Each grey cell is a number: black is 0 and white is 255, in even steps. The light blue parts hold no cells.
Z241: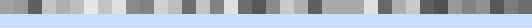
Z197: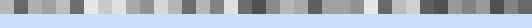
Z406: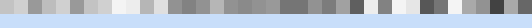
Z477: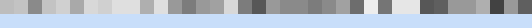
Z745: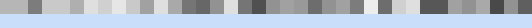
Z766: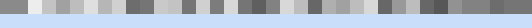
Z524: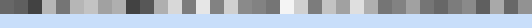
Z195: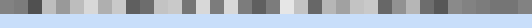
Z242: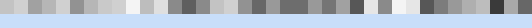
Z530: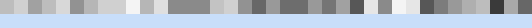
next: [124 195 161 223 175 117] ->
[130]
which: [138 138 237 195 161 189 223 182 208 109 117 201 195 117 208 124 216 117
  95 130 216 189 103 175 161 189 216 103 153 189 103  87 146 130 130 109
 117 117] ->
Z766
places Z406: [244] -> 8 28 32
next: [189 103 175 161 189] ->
[216]
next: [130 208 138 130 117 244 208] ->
[124]
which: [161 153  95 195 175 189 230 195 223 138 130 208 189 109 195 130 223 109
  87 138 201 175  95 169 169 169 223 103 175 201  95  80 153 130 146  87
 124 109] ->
Z241
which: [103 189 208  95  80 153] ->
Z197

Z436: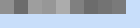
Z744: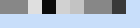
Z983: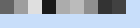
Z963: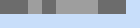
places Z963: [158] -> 2 4 5 6
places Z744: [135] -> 0 1 6 7

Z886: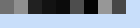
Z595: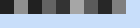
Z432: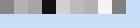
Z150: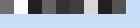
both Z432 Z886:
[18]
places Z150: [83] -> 8
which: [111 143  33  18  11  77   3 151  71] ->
Z886
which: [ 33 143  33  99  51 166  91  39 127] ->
Z595
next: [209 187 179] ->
[244]
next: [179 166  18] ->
[209]
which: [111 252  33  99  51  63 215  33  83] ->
Z150

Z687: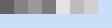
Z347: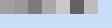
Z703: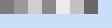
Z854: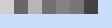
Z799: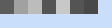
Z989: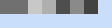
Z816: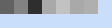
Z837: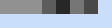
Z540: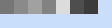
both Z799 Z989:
[200]
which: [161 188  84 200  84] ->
Z799
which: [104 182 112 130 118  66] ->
Z854
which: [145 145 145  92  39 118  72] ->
Z837
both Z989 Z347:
[200]

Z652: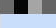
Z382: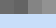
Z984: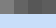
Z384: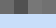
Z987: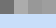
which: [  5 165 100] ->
Z652
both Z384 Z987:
[113]
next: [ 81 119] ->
[113]
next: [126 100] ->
[87]
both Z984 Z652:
[100]
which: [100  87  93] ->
Z984
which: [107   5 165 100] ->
Z652

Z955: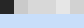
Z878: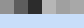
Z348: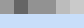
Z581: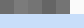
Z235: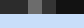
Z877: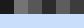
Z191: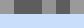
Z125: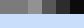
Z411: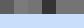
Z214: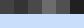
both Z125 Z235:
[44]
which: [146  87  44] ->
Z125
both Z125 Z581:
[123]
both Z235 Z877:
[44]
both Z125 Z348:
[146]
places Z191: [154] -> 0 5

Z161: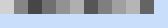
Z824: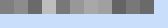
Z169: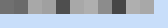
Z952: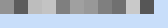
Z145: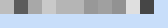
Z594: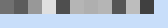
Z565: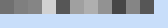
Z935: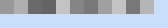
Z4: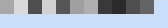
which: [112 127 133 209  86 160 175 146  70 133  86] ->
Z565
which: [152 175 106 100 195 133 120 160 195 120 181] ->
Z935
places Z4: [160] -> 5
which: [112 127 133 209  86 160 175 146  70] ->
Z565
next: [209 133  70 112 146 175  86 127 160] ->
[181]

